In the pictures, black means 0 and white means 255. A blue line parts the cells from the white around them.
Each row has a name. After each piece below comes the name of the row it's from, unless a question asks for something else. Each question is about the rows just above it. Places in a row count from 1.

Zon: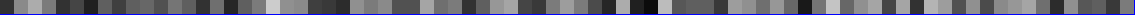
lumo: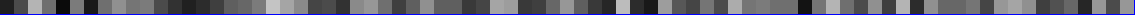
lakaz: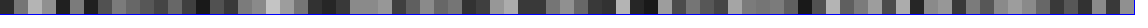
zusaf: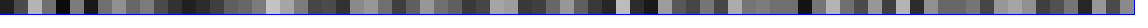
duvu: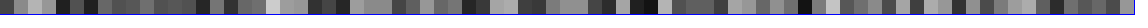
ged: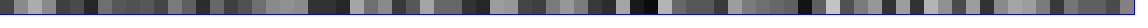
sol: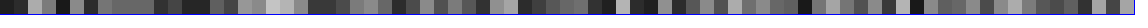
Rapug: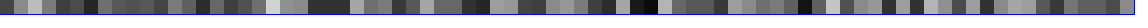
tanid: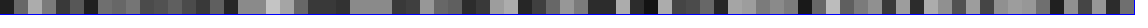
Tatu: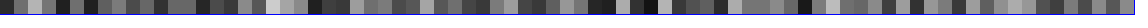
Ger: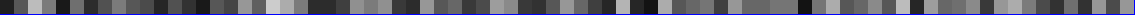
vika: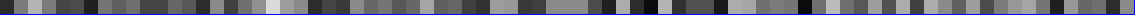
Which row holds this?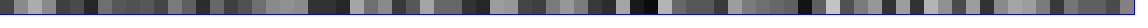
ged
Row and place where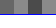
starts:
sol, 69
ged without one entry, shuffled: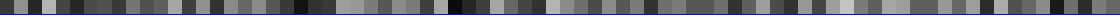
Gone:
[130]
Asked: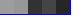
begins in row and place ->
duvu, 21
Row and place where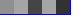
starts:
Zon, 62

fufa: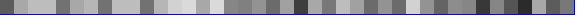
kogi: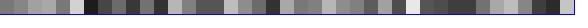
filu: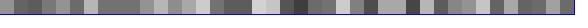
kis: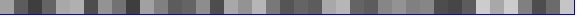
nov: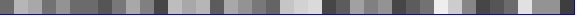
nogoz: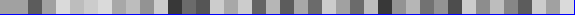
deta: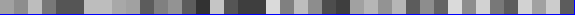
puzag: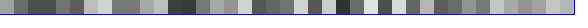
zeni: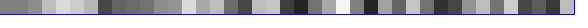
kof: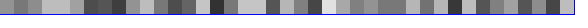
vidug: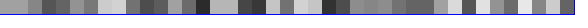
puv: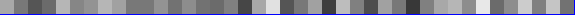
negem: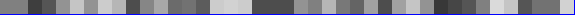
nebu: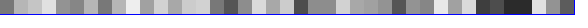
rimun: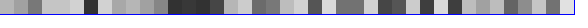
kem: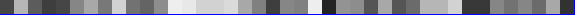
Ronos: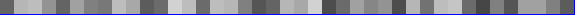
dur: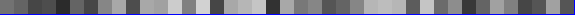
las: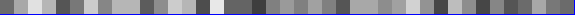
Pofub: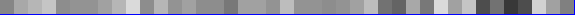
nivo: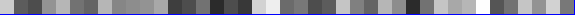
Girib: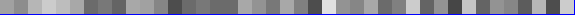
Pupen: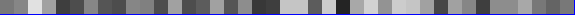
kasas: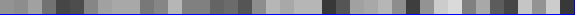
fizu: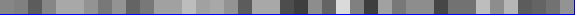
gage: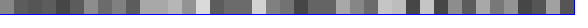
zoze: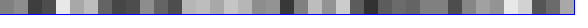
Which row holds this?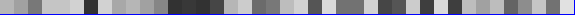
rimun
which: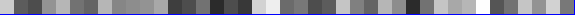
nivo

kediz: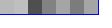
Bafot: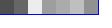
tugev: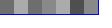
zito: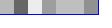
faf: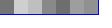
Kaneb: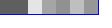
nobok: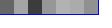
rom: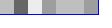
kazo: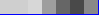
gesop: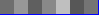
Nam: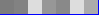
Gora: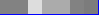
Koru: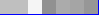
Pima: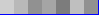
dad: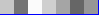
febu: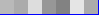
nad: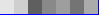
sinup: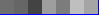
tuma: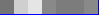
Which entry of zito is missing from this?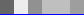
[185]
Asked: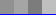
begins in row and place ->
Pima, 3
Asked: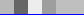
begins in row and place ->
zito, 1
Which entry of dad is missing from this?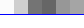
[199]
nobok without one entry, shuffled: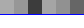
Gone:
[178]

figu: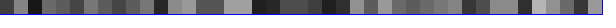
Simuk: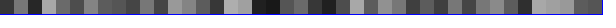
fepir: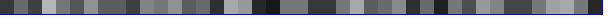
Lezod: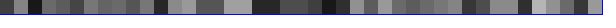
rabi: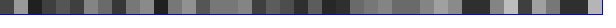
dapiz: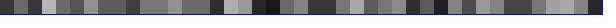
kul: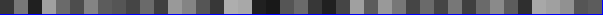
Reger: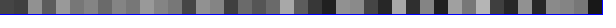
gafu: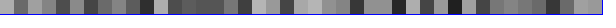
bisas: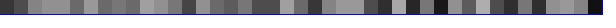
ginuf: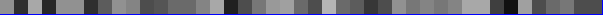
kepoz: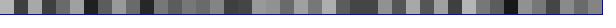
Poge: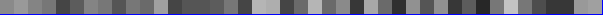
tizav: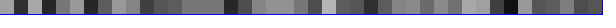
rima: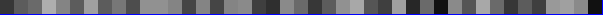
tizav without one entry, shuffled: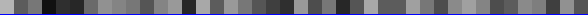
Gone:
[112]
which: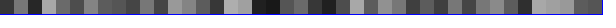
Simuk
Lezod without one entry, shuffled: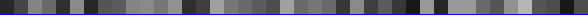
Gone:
[100]
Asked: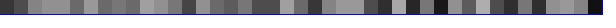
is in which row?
bisas
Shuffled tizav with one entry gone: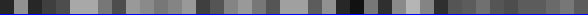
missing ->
[126]

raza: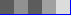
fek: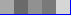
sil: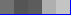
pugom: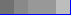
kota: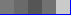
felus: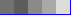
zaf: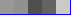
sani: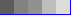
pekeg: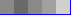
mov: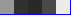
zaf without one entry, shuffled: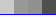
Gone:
[99]
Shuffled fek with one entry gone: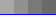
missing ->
[214]
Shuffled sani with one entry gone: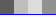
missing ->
[129]

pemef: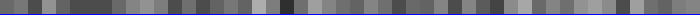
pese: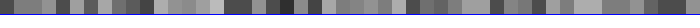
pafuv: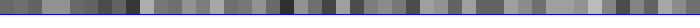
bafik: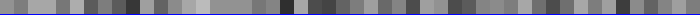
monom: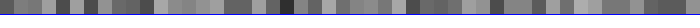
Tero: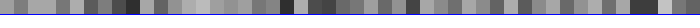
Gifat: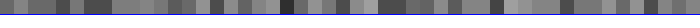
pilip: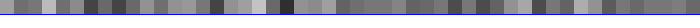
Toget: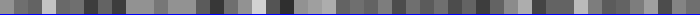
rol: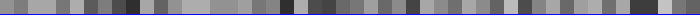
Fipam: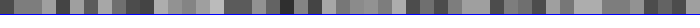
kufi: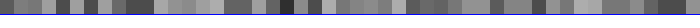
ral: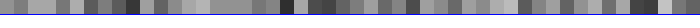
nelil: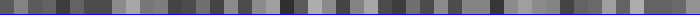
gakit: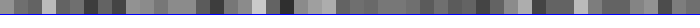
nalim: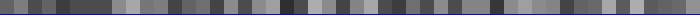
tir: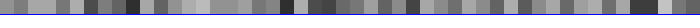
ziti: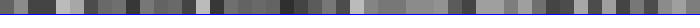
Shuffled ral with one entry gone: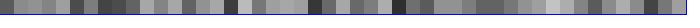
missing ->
[180]
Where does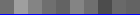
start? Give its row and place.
pemef, 22
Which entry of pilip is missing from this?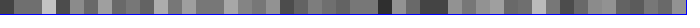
[152]
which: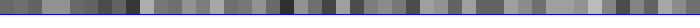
pafuv
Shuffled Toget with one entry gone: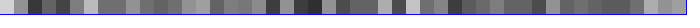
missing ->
[84]

